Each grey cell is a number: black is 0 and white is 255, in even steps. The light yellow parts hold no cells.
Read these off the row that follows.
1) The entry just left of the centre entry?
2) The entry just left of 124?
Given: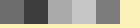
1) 61
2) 198

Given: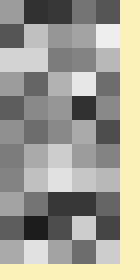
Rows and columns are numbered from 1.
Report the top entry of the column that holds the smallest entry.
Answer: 49
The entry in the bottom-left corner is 170
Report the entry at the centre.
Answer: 137
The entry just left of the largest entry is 163
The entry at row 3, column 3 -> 124
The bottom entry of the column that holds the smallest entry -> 225
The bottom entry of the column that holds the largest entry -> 205
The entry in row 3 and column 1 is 211
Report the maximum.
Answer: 238
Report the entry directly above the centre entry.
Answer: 150
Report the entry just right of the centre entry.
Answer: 170
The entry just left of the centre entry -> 109
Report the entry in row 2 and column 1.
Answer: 85
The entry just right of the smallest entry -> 77
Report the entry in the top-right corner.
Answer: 85
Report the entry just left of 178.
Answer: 101

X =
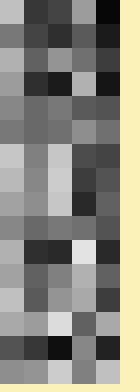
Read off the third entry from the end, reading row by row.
204
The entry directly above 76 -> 142
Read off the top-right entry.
7
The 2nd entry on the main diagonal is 68
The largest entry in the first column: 198
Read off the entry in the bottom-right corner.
192
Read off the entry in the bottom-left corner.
142
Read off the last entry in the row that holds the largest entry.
41
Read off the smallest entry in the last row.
128
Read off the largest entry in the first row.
192
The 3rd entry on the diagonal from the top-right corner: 148
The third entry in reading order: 68
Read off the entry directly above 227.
112
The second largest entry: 220
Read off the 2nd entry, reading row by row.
55
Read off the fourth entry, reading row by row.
156
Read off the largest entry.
227

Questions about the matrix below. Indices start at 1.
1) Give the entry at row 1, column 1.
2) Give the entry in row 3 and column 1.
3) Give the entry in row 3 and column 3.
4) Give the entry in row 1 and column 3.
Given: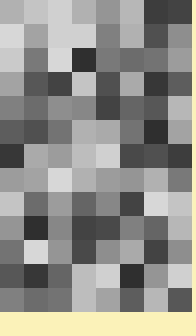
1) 177
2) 202
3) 215
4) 208

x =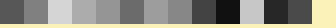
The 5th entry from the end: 67
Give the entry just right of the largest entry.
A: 172
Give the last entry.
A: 74
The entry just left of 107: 149

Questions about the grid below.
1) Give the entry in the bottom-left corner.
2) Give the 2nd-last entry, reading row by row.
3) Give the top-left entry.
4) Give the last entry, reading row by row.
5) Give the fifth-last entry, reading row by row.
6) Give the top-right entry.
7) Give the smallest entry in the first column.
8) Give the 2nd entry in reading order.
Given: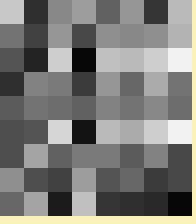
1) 103
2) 41
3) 200
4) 7
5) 192
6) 186
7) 47
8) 47

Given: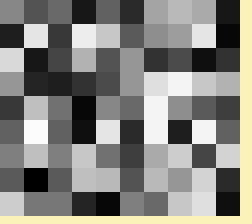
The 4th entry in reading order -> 23
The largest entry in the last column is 211
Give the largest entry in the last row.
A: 223
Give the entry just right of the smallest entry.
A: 90
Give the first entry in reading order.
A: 135
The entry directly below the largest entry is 191
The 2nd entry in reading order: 83
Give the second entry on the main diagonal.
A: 229
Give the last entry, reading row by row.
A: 15
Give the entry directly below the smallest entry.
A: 119
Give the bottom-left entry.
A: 205
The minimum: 0
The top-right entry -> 23
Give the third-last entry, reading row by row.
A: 199
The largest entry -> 252
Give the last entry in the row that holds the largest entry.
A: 97
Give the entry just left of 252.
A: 97
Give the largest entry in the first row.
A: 185
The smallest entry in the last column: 7
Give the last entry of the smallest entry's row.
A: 42
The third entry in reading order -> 105
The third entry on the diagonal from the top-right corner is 75
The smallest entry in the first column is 30
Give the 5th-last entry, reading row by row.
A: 127
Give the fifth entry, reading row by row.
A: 97

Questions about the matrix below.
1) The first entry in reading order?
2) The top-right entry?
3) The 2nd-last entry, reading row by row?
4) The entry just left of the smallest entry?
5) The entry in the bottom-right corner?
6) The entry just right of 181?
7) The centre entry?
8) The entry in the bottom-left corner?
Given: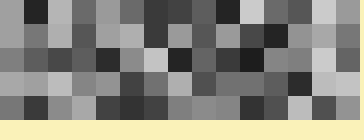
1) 160
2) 154
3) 80
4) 58
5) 147
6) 106
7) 36
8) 119

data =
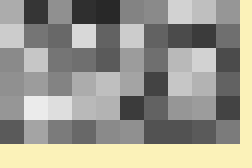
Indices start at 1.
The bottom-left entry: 90
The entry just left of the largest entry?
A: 150
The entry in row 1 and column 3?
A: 144
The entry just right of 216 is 98
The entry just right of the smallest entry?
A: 131
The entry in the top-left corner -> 172
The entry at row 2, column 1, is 204
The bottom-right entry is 123
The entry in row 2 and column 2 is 117
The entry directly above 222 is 131
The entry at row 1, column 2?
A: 53
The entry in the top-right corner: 150
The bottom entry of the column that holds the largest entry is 164
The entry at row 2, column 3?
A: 104

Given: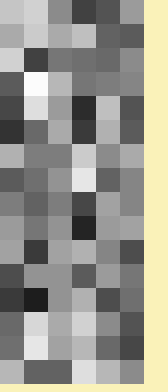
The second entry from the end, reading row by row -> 183
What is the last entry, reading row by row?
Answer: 139
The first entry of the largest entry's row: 91
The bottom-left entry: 183
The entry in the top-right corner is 155
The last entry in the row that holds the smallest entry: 111
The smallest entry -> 29
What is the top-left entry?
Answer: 197
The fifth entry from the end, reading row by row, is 98
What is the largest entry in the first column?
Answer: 209
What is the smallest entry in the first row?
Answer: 65
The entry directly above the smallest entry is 147
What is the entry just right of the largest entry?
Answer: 183
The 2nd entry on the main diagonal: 203
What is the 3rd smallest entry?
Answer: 44
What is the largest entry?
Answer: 252
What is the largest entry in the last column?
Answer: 170
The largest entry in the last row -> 222
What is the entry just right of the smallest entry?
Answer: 147

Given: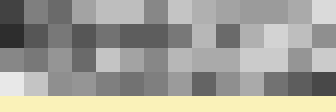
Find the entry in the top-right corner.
218
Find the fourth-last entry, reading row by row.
170
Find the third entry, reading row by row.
106
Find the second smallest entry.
66
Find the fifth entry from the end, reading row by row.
143
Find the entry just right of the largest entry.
196
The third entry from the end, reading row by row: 114
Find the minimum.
45
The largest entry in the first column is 232
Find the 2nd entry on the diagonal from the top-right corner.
190
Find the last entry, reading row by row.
72
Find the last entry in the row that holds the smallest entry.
143
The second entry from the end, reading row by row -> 93
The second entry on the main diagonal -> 86
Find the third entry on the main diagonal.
149
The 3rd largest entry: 211

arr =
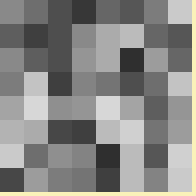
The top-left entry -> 137
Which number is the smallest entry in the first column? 71
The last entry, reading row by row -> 202
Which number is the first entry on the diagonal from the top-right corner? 202
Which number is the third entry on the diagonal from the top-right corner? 47
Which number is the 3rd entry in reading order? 78
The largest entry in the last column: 208
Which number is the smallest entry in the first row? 55
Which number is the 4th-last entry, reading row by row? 63
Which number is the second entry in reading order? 110

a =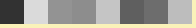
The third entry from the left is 147
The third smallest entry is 109
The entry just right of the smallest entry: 218
